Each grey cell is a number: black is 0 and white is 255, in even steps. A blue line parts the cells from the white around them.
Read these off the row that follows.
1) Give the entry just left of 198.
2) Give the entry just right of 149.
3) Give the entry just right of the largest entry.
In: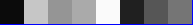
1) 11
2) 170
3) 32

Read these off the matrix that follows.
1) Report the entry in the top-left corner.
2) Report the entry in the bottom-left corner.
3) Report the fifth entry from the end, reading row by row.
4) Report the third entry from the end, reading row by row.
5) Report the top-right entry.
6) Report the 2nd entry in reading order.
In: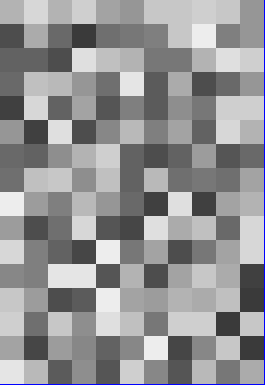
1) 179
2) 229
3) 135
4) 185
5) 150
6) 215

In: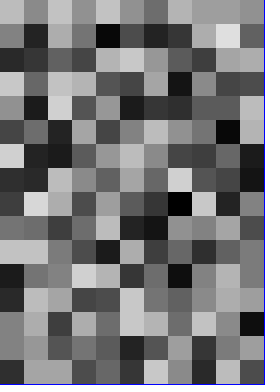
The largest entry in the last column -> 188
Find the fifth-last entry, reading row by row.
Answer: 200
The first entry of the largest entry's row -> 130
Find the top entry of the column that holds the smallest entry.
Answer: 180
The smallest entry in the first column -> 27
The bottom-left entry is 47
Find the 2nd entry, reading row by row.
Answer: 138
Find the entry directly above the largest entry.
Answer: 158
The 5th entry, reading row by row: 194
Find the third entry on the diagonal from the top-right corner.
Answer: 62
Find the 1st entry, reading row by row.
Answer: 188
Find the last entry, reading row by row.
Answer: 76
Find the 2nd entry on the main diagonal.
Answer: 35
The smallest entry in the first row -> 109
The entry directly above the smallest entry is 208
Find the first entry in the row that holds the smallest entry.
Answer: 62
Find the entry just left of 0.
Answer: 54
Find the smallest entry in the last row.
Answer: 41
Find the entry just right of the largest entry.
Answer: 97
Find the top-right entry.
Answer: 145
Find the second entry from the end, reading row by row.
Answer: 188
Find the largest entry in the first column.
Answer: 208
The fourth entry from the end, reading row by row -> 138
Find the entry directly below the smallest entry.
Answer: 145
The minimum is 0
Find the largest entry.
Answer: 223
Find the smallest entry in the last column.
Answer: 14
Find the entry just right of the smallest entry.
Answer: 200
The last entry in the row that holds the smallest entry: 130

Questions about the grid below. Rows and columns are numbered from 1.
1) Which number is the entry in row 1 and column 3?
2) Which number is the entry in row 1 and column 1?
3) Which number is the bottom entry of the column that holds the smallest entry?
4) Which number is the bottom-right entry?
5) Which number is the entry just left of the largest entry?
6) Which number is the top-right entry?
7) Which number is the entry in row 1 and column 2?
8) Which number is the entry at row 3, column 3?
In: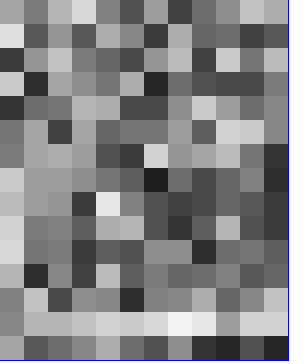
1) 181
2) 165
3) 81
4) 38
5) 216
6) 173
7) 123
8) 194
